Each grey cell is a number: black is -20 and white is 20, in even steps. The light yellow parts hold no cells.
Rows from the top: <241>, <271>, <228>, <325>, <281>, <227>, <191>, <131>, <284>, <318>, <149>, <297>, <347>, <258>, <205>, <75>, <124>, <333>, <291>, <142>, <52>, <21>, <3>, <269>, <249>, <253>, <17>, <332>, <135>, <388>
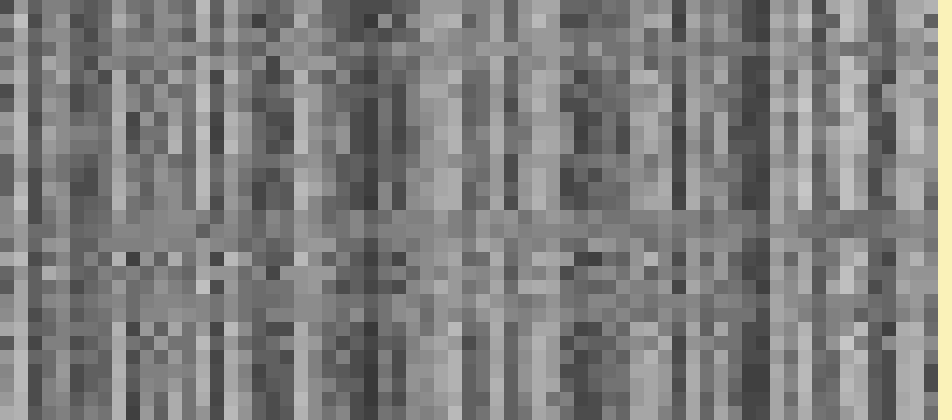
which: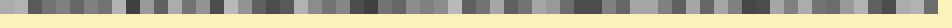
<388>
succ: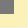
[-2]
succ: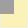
[-4]
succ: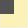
[-2]

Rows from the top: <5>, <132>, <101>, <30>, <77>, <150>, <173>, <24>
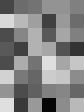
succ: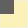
[0]
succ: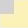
[-1]
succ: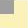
[-10]
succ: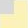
[9]
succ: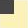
[-3]

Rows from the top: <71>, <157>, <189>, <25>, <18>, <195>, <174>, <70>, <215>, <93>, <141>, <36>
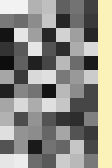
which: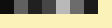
<18>
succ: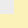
[-3]

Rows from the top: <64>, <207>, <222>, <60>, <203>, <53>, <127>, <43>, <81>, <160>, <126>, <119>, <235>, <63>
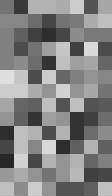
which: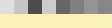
<53>
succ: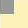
[7]
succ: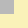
[-10]
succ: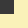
[8]

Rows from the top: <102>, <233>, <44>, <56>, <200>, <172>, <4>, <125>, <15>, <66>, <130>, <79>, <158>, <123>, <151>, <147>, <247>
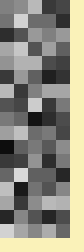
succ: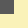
[2]
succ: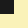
[-2]

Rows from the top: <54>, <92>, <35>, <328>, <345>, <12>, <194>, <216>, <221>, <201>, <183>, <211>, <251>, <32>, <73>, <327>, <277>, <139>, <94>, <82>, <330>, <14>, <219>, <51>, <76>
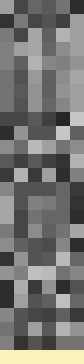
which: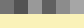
<12>
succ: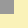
[-5]
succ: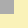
[-11]
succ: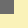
[9]
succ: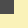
[1]

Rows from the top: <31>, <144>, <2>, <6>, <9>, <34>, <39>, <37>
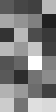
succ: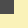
[-11]
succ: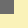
[-10]
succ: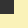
[9]
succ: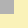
[4]
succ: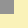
[0]

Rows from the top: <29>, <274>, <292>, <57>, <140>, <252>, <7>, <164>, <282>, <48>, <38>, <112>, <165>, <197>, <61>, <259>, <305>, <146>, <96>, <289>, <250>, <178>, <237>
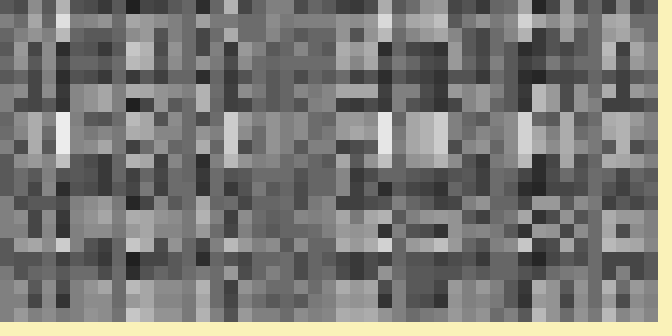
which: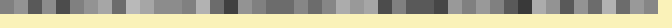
<250>
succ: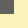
[-4]
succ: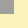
[-1]
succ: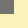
[11]

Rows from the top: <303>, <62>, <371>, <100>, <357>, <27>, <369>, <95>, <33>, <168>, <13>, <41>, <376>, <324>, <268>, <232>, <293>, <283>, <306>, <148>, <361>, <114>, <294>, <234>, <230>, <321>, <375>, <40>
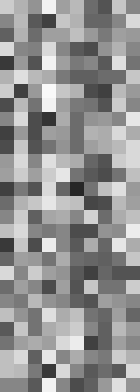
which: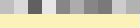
<321>
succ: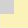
[-3]
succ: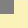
[14]
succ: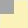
[7]
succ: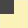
[-8]
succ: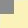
[17]

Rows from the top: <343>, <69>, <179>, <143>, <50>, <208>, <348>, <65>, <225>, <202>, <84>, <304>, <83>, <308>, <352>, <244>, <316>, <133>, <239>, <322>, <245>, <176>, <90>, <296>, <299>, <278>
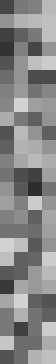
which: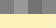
<348>
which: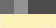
<208>
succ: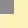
[-5]
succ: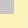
[-3]
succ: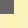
[12]

